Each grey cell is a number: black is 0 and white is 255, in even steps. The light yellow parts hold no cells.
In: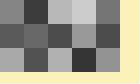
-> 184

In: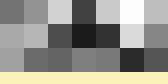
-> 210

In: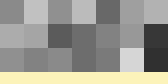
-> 145

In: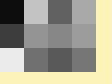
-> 97

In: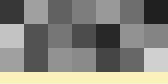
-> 97

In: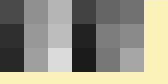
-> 181

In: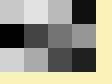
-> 186
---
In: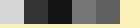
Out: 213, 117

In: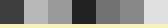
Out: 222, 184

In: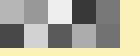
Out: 237, 209

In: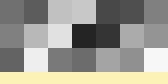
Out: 246, 238

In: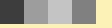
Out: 195, 157

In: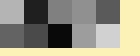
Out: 208, 179

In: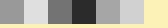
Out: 223, 208
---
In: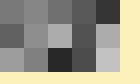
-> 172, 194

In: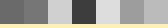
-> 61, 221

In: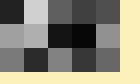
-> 20, 208

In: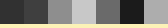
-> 200, 200

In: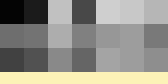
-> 129, 206

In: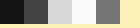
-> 216, 249

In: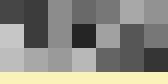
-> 37, 198

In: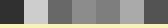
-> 140, 205
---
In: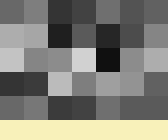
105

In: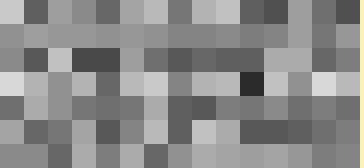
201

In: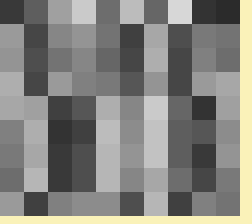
57

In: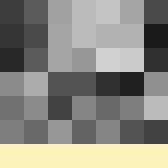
60

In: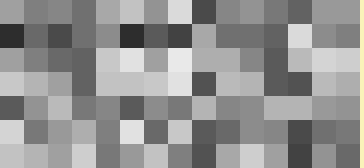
160

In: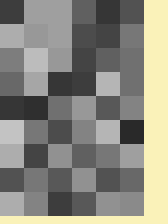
61

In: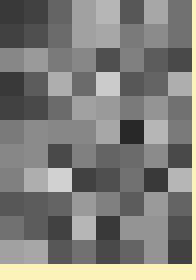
57

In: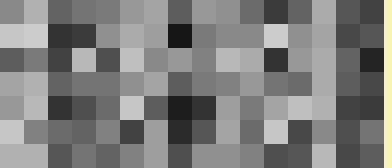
137

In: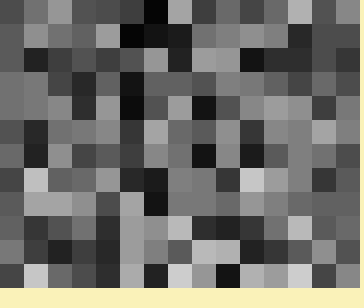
76
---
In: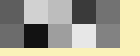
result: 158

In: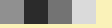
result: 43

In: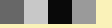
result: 200

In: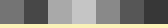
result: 137

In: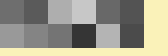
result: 53

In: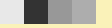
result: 51

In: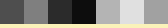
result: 180

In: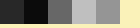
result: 103
